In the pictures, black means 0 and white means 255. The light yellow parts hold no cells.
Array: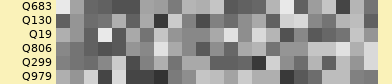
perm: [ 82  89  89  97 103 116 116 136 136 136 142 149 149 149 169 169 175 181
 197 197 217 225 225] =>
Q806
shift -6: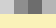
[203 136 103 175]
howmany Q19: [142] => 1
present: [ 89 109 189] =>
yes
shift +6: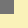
[122]
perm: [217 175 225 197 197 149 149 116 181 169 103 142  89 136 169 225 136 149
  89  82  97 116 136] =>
Q806
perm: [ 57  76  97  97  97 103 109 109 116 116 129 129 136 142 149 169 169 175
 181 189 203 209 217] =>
Q299

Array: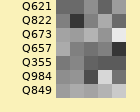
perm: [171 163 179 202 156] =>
Q849
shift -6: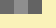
[100 136  93]
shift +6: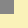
[140]
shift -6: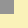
[142]
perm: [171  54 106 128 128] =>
Q822
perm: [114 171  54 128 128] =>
Q657

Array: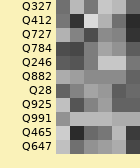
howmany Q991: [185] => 3
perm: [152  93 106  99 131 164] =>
Q28

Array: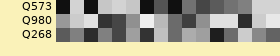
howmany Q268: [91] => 1
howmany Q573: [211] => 4
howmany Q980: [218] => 0

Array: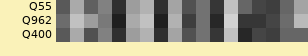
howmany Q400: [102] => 2
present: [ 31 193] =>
no
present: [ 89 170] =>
yes
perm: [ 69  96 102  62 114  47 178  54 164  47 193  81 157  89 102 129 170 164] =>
Q55
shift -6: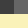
[56 96]

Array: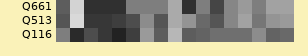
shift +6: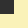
[54]
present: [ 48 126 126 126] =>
yes
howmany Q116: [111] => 3
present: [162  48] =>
no
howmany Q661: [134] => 1
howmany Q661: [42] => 0

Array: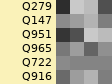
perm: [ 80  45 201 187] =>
Q279
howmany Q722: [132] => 3

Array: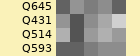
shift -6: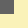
[92]
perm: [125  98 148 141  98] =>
Q645
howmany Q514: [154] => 2
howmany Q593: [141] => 2
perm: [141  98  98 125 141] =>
Q593

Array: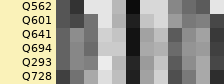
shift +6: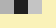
[183  38 202]
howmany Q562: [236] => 0

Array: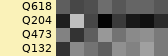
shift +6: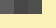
[100  77  85]
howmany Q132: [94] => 1
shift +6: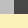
[197  77]
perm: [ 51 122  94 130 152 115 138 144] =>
Q473
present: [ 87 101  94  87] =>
no
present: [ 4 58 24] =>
yes

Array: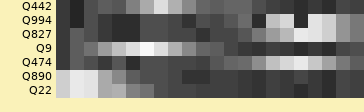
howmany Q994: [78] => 4
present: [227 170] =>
yes

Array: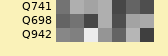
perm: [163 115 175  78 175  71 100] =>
Q741
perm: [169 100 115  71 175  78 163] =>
Q698
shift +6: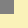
[134]
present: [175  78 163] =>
yes

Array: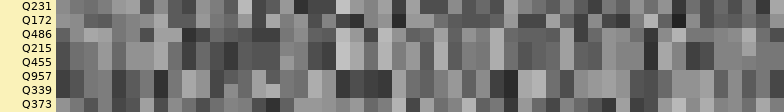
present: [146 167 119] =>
no
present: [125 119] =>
yes

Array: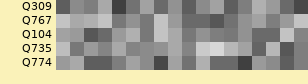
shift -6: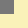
[114]
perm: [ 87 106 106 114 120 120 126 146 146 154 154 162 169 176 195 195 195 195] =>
Q767
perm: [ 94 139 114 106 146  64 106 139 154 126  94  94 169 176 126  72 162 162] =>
Q309
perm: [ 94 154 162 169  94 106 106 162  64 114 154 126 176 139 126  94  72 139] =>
Q774
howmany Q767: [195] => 4

